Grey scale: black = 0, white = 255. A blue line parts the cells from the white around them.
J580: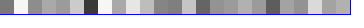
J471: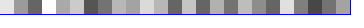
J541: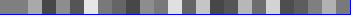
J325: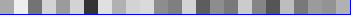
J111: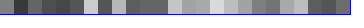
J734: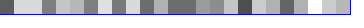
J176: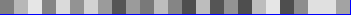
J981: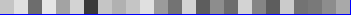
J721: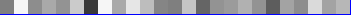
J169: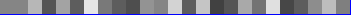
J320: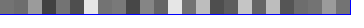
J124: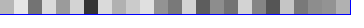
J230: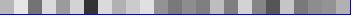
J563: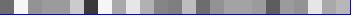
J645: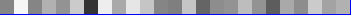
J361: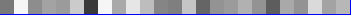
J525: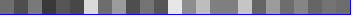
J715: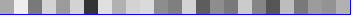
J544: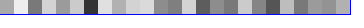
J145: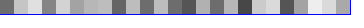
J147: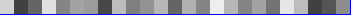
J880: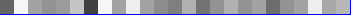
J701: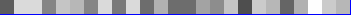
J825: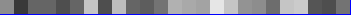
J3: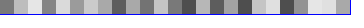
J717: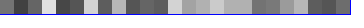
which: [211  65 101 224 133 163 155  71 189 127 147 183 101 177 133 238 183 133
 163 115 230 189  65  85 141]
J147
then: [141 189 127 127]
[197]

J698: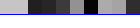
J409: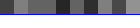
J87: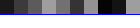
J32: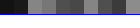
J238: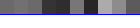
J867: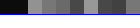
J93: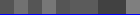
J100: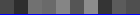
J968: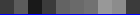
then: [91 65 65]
[127]
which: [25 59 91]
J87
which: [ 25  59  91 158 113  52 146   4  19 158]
J87
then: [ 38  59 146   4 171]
[164]
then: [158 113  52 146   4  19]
[158]

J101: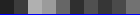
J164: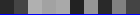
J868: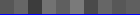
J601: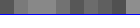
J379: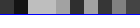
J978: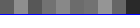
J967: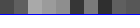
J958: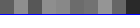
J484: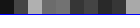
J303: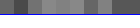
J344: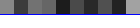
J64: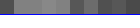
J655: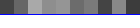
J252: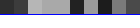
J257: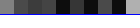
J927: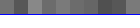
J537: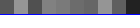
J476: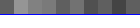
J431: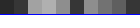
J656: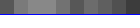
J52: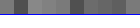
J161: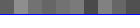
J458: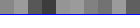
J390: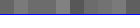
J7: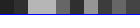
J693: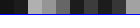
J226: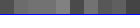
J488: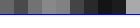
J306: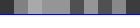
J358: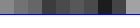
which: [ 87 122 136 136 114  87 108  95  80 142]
J601
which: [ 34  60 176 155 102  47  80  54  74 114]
J101
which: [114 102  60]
J358

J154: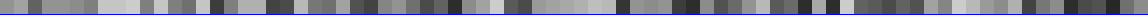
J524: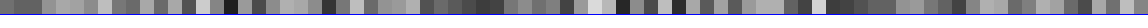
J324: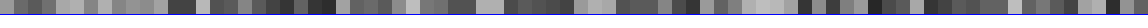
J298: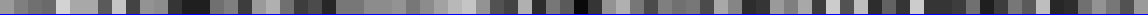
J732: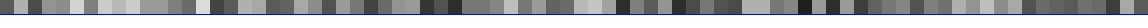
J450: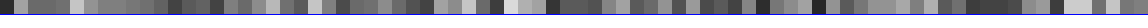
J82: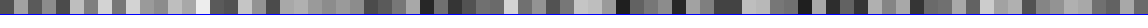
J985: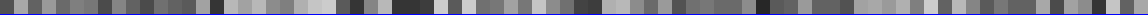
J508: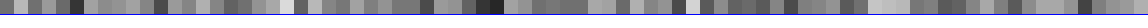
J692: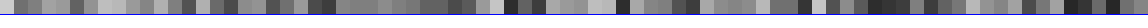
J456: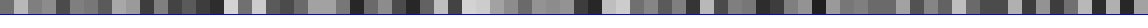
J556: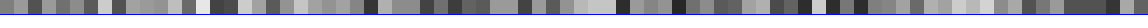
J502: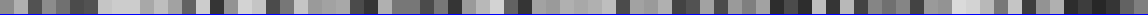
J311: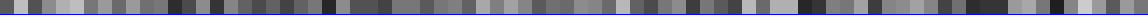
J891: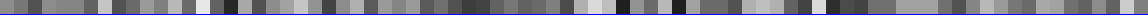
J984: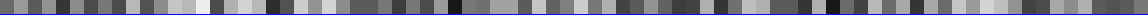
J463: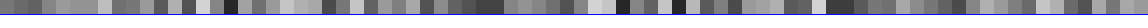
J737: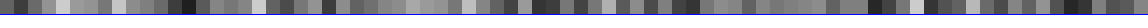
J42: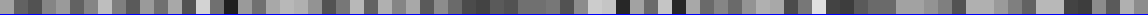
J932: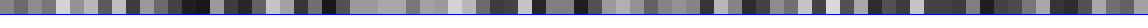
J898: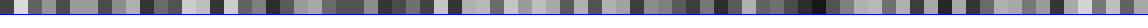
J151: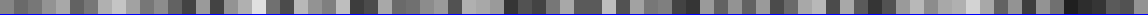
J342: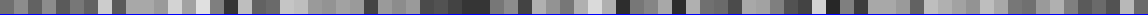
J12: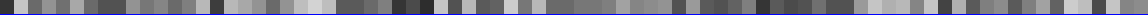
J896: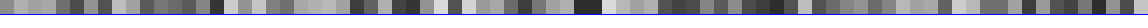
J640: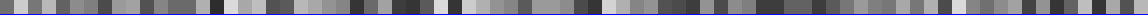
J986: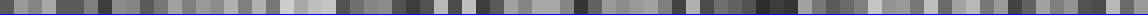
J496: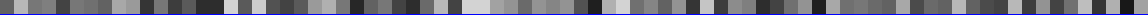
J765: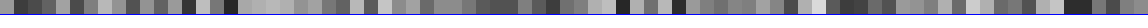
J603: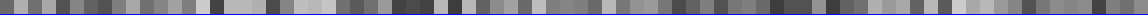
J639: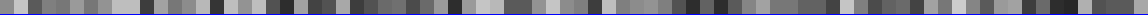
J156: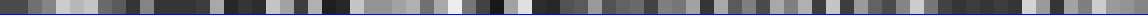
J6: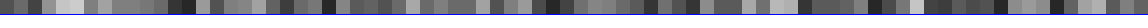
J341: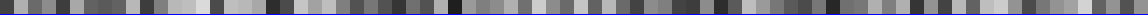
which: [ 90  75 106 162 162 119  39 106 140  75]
J456
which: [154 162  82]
J640
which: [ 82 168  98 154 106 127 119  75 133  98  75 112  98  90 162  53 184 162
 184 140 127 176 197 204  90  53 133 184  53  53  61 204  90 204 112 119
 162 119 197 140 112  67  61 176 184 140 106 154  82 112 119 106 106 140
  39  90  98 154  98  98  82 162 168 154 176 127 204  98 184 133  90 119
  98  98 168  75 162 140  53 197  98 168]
J985
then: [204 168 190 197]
[82]

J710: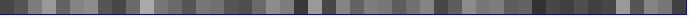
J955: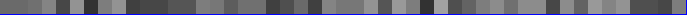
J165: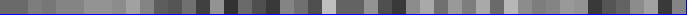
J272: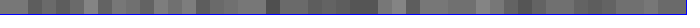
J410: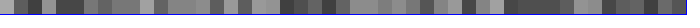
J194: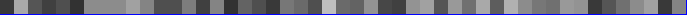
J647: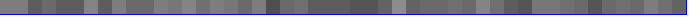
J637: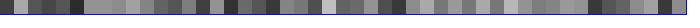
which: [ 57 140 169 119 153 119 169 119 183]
J637
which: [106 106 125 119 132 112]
J647
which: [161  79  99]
J955

